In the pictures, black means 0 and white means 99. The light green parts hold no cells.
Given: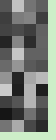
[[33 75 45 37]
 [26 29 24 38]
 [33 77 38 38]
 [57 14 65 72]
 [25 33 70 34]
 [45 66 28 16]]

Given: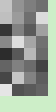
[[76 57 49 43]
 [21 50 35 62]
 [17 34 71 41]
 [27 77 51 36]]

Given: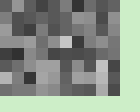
[[37 58 36 26 34 48 20 42 33 38]
 [60 31 25 48 32 39 46 51 34 52]
 [24 19 53 46 27 30 29 31 41 45]
 [70 49 21 64 59 38 62 60 71 34]]

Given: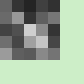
[[39 20 14 25 19]
 [26 31 80 54 20]
 [60 37 35 53 45]]

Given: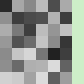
[[16 65 53 73 30 66]
 [67 47 24 73 58 75]
 [54 77 83 46 13 24]
 [81 79 63 85 37 61]]

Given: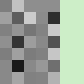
[[49 75 55 55 55]
 [50 58 46 51 78]
 [49 62 48 50 77]
 [53 64 50 51 69]]

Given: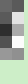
[[40 35]
 [18 66]
 [59 56]]

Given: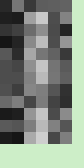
[[16 46 22 36 37 38]
 [20 25 42 55 29 14]
 [34 17 65 46 38 22]
 [30 30 50 72 46 37]
 [41 49 27 48 26 18]
 [35 33 49 72 50 33]]
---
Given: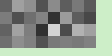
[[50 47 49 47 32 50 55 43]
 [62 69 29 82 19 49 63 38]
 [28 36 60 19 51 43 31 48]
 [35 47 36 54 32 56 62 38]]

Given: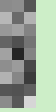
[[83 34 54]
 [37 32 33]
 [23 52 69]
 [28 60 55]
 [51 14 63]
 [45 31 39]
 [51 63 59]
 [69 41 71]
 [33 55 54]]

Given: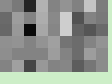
[[54 46 36 52 51 59 27 62 51]
 [54 61 42 51 61 51 51 51 55]
 [57 51 42 45 62 57 51 57 56]
 [41 33 38 80 52 65  4 59 40]
 [47 51 32 80 53 67 51 61 41]
 [48 76 50 57 51 69 14 47 54]]

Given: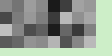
[[72 52 32 70 54 57 40 35]
 [50 22 40 11 37 30 52 74]
 [65 56 72 23 49 59 48 28]
 [59 63 24 10 53 61 45 53]]

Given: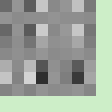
[[52 57 55 54 57 51 56 51]
 [64 22 49 58 18 82 51 76]
 [61 35 51 56 33 72 54 67]
 [54 57 55 54 58 53 56 53]
 [49 65 57 56 64 45 55 48]
 [46 77 59 53 79 35 57 40]
 [54 55 55 57 55 55 54 57]
 [47 75 58 53 77 36 58 41]]

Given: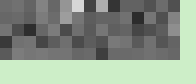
[[40 42 44 42 41 41 24 41 40 45 45 47 46 48 35]
 [39 33 44 35 45 47 32 36 29 43 36 27 45 44 22]
 [55 36 31 27 39 37 46 35 43 29 48 40 18 30 45]
 [51 31 46 17 44 39 39 36 46 61 42 48 37 41 40]
 [31 42 32 38 38 20 67 26 83 58 40 51 39 44 42]]
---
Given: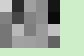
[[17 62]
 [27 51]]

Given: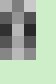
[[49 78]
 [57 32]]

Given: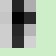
[[14 67]
 [ 1 16]]

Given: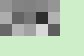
[[51 50]
 [39 46]]

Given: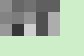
[[40 44]
 [48 57]]

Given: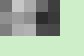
[[77 66]
 [61 55]]
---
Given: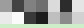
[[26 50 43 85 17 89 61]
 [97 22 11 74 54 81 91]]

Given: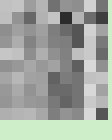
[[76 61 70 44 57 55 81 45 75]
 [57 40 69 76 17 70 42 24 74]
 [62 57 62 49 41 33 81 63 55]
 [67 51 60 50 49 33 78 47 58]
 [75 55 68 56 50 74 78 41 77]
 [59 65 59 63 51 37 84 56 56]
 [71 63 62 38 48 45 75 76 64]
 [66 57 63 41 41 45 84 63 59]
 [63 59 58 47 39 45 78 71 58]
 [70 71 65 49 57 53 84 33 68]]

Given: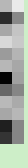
[[91 71]
 [53 17]
 [76 65]
 [78 84]
 [70 60]
 [65 71]
 [62  1]
 [52 40]
 [66 72]
 [71 65]
 [52 12]
 [52 20]]

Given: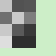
[[32 33 76]
 [78 49 43]
 [35 22 78]
 [18 18 86]]

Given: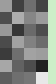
[[25 43 26 61]
 [67 52 60 30]
 [21 41 30 59]
 [63 50 42 29]
 [43 63 61 23]
 [38 30 13 65]
 [43 46 90 36]]

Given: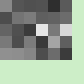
[[33 31 32 18 35 53]
 [45 48 37 38 42 30]
 [31 23 89 47 84 39]
 [30 48 22 64 37 47]
 [55 52 30 42 23 56]]
